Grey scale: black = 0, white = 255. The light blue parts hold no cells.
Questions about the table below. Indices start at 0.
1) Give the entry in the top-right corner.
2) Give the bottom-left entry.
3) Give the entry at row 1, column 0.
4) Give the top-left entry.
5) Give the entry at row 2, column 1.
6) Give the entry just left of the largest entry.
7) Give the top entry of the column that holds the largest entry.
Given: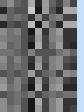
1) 68
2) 141
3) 40
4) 113
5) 99
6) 83
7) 170

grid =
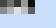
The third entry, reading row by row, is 56
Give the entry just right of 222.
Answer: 191
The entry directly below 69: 139

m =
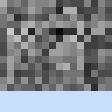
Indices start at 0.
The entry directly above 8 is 159
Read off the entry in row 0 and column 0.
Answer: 175
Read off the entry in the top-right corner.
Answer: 101
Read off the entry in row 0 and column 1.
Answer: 116
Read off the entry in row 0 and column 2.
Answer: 131
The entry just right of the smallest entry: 47
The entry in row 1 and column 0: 145
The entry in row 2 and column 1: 145
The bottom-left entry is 145
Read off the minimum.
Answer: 8
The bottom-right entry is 116
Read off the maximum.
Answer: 201
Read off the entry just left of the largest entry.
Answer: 87
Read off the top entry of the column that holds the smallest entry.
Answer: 62
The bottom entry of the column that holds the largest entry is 87
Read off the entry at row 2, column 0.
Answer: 116
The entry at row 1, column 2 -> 101
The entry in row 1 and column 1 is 87
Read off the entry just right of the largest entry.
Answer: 75
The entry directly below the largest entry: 159
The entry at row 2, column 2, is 47
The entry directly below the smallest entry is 47

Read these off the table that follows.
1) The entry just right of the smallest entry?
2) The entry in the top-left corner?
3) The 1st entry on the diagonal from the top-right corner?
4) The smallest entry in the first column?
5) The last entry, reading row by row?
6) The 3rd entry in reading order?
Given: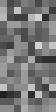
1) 47
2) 141
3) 101
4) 33
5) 155
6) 89

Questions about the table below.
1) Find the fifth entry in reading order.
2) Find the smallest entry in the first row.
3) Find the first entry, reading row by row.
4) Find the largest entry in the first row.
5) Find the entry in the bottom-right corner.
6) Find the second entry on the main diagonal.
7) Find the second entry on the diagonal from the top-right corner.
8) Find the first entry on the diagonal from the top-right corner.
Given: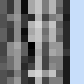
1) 167
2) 12
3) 96
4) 195
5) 26
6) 57
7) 96
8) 41

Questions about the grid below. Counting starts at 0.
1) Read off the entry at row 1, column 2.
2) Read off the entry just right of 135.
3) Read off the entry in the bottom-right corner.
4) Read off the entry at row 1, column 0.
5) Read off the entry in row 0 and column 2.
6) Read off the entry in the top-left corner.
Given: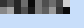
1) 38
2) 165
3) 10
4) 135
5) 38
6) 51

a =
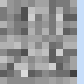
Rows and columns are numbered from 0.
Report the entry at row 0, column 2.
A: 138
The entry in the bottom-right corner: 177
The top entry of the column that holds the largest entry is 150
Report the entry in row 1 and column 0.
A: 122
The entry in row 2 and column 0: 122
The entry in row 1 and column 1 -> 150
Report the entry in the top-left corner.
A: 192
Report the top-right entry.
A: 162
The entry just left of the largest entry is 138
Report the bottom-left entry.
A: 162
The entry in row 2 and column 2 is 110
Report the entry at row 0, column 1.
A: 150
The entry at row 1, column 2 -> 138
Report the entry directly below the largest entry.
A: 138
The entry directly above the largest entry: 192
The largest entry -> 220
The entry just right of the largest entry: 94

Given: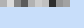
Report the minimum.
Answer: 46
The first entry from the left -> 178
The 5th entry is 178

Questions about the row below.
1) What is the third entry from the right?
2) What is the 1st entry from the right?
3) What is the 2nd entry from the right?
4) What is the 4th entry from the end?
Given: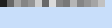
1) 149
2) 193
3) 165
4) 133

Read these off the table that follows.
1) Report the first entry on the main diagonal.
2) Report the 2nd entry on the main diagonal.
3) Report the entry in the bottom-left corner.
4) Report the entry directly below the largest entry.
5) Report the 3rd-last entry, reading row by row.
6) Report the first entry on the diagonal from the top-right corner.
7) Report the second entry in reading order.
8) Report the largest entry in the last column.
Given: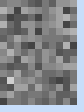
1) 120
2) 147
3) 68
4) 84
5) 96
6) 162
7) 135
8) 177

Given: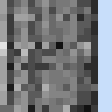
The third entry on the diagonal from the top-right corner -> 43
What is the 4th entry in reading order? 132
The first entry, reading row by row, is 161
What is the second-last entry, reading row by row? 17
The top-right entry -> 43
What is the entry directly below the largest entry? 199
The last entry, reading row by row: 59
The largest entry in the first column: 225
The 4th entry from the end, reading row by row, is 59
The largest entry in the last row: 174
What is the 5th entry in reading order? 75
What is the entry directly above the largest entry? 161
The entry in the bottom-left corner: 106
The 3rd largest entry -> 187
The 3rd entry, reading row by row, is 106
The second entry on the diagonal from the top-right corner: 120
